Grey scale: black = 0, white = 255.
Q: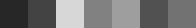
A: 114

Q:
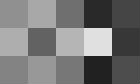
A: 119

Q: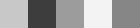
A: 156

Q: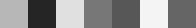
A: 119

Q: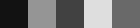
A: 105

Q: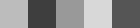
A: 153
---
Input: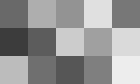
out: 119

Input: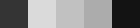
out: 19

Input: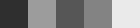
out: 234

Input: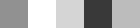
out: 188

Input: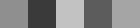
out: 165

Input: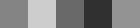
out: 147
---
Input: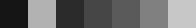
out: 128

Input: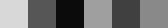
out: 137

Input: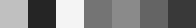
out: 138

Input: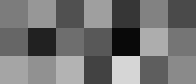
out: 173

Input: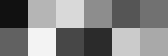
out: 203

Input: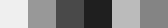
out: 152
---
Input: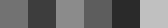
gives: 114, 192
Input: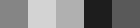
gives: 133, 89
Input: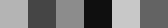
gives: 180, 99
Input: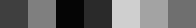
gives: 63, 111
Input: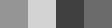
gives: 149, 107
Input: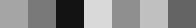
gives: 165, 100
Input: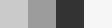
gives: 202, 246
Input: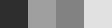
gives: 46, 225
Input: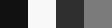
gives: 17, 123
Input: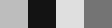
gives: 189, 116
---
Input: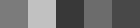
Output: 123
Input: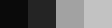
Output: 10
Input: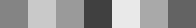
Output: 132
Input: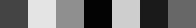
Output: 68
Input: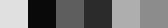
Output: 224
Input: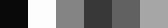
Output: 9
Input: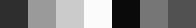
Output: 46
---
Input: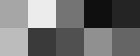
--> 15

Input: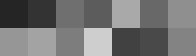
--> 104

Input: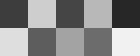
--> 184

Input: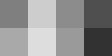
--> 140

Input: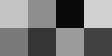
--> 9

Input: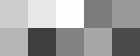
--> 123

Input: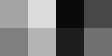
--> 10
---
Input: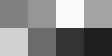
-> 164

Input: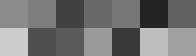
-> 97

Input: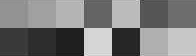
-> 108

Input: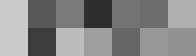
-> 176

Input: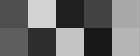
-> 169

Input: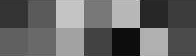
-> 59

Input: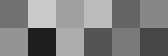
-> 135

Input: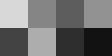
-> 146

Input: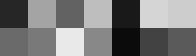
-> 205
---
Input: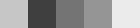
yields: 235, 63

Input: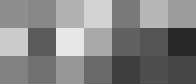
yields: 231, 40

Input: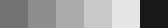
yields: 230, 24

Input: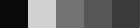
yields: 209, 9

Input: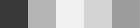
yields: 240, 56

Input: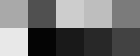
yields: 232, 4

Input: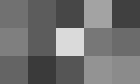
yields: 218, 58
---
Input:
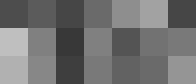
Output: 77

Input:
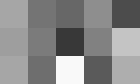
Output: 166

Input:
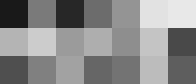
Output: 25

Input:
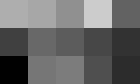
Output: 174

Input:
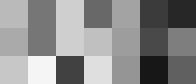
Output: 186

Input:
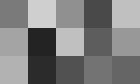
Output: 122
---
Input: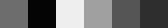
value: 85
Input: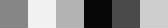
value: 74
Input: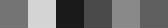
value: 137
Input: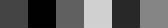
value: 40
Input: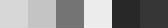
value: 40
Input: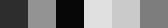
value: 202
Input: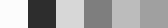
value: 188
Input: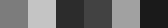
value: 161
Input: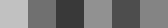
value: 77
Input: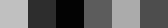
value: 171
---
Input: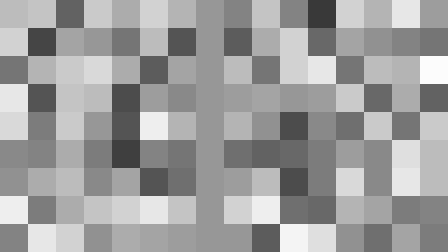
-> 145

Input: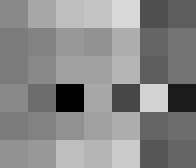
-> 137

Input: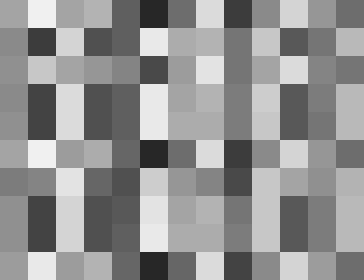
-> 144

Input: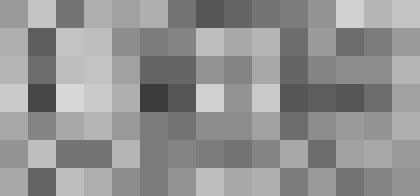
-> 168

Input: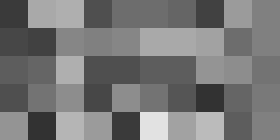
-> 93

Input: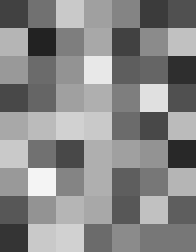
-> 153
